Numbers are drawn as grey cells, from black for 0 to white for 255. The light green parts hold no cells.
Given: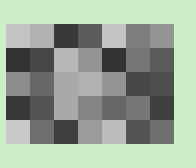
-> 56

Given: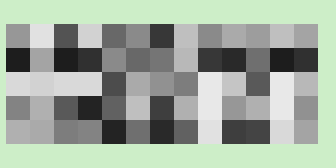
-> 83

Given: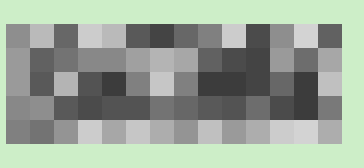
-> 103

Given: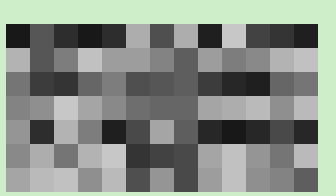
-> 45

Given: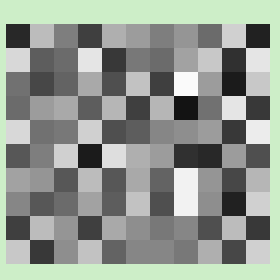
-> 126

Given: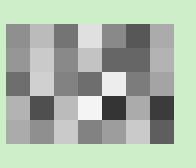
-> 116

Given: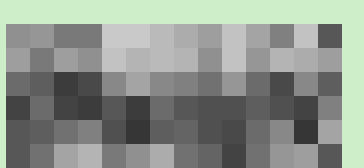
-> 121

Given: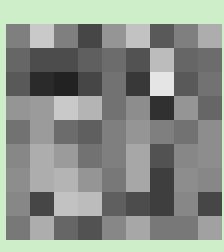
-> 127
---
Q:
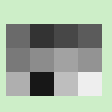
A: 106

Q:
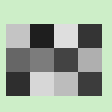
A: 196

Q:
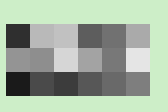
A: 47

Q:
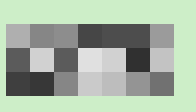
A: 175

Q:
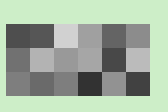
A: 78

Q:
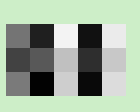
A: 116

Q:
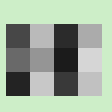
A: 71

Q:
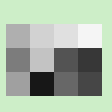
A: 175
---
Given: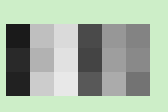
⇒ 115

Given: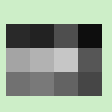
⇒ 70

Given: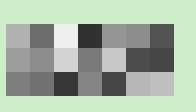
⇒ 191

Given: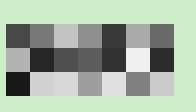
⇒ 203

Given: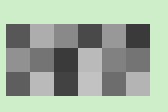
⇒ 180

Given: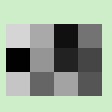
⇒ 85

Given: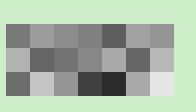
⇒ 230

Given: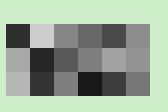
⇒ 118

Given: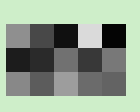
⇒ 99

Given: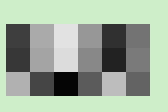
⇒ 99
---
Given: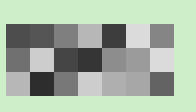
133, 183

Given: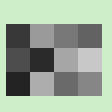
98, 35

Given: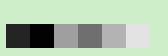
227, 36

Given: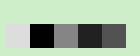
82, 221

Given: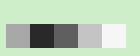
246, 168

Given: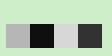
50, 182

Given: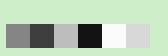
216, 133
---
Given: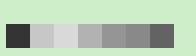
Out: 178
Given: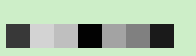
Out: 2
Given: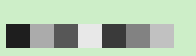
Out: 232
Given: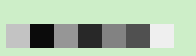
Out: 40
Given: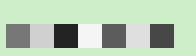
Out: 245
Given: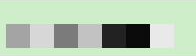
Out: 194
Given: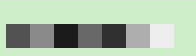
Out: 104
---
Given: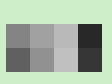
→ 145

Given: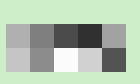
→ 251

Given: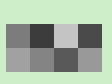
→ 132

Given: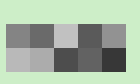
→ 77

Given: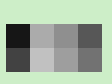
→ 193

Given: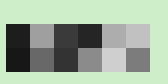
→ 139
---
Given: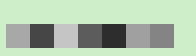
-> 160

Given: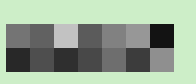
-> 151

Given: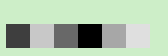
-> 167

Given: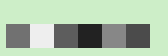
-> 135

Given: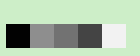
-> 68

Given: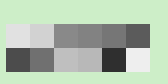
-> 118

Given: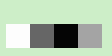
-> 5

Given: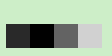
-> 99

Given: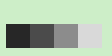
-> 140

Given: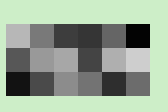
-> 101
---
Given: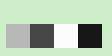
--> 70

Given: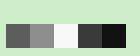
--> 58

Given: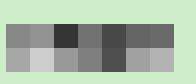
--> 72

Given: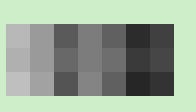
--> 44

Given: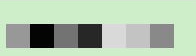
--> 39

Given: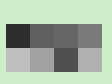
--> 80

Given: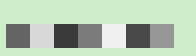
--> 73
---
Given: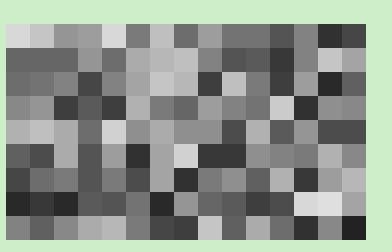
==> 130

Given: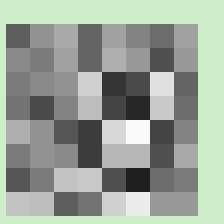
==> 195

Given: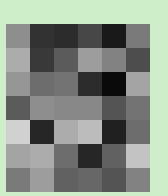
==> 122

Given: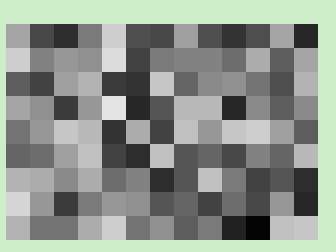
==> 179

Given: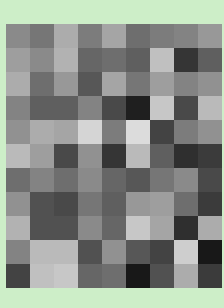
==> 67

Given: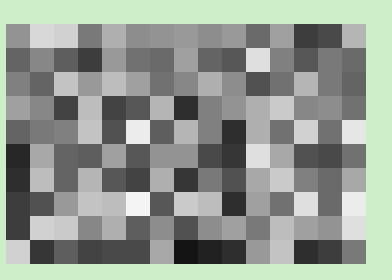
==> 209
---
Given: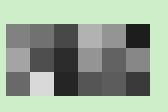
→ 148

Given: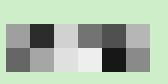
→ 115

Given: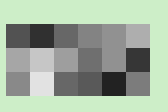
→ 111

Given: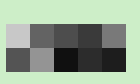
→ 77

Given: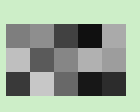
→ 134

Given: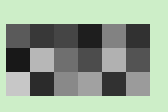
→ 76

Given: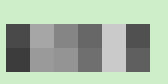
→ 103

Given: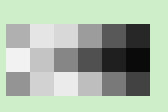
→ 80

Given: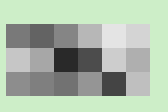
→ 76

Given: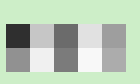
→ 107
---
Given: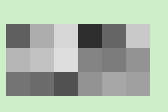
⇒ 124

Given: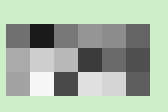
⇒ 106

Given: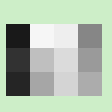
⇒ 219

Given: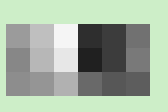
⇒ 60

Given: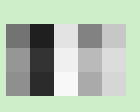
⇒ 186

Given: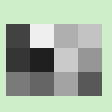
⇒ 202
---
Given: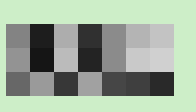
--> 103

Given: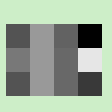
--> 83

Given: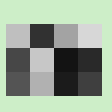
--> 84

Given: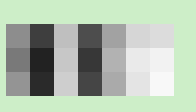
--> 148

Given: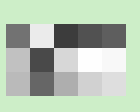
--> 186

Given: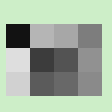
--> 209
